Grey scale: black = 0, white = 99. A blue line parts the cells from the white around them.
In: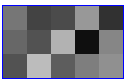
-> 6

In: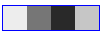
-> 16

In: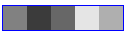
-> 23

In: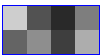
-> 16

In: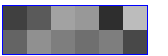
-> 18

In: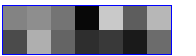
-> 3

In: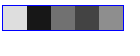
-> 9
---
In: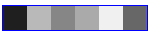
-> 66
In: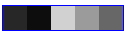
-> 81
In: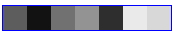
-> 18
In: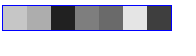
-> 41
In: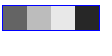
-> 73
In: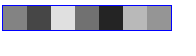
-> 14
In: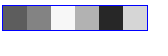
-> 69
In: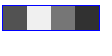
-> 93
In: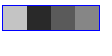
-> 16
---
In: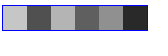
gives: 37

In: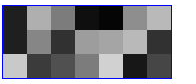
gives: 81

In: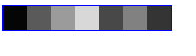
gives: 28

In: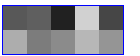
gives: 54

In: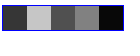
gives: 31

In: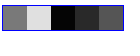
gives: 2

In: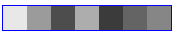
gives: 23

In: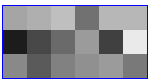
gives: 56

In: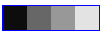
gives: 40
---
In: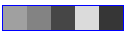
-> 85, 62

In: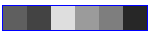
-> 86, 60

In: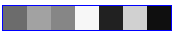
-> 96, 81

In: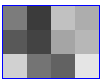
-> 89, 81

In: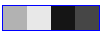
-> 90, 69

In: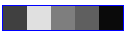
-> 87, 49
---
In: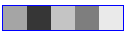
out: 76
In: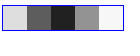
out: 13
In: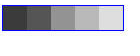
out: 57
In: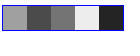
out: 45
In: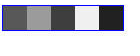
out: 24
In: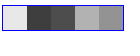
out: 30
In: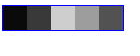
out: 80
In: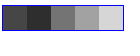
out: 45
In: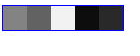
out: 94
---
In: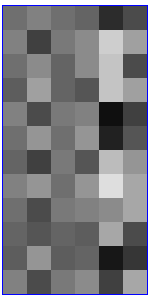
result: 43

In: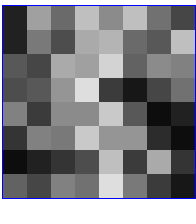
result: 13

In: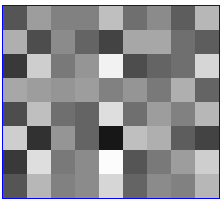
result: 33

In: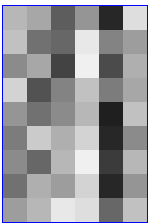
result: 71

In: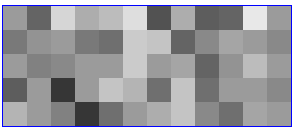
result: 60

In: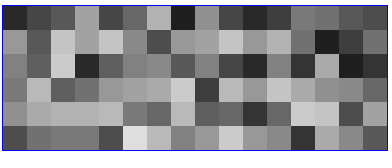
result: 16
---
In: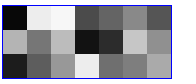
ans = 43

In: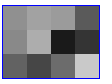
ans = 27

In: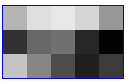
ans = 30

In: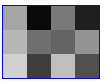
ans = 24

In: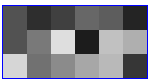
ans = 65

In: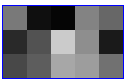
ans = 65

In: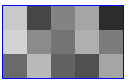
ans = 38

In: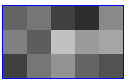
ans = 57
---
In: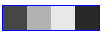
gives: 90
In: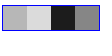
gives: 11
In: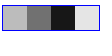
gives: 9
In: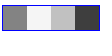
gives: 75
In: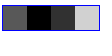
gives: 19
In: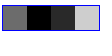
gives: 16
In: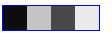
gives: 28
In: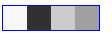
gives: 79
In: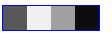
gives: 62
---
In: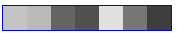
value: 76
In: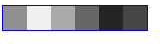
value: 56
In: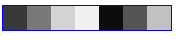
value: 22
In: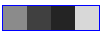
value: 54
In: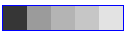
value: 21
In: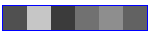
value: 31
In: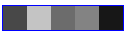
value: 28
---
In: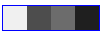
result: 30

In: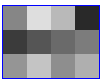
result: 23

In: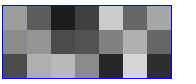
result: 15

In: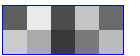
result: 30

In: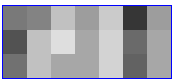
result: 32

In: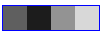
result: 37
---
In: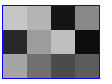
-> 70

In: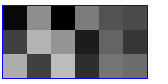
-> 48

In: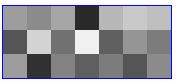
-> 71

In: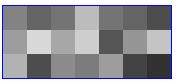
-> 45

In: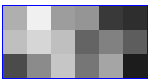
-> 58

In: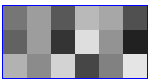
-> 72
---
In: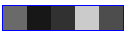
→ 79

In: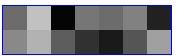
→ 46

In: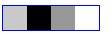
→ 99

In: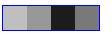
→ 47

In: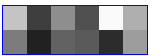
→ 31

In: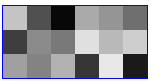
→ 66
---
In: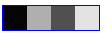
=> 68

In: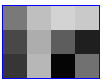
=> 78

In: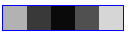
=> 69

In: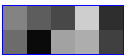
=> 67

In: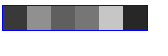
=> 56

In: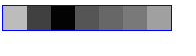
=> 62

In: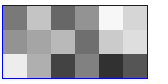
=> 92

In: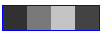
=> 47
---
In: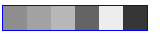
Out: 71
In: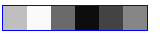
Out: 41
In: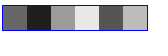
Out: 60
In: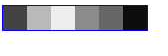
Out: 92
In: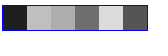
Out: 67
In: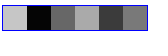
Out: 40
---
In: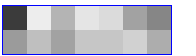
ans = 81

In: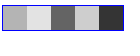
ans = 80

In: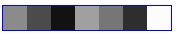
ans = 18

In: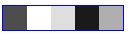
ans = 10

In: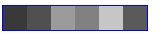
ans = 77

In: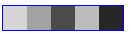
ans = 73

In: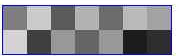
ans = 11

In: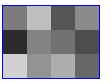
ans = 67
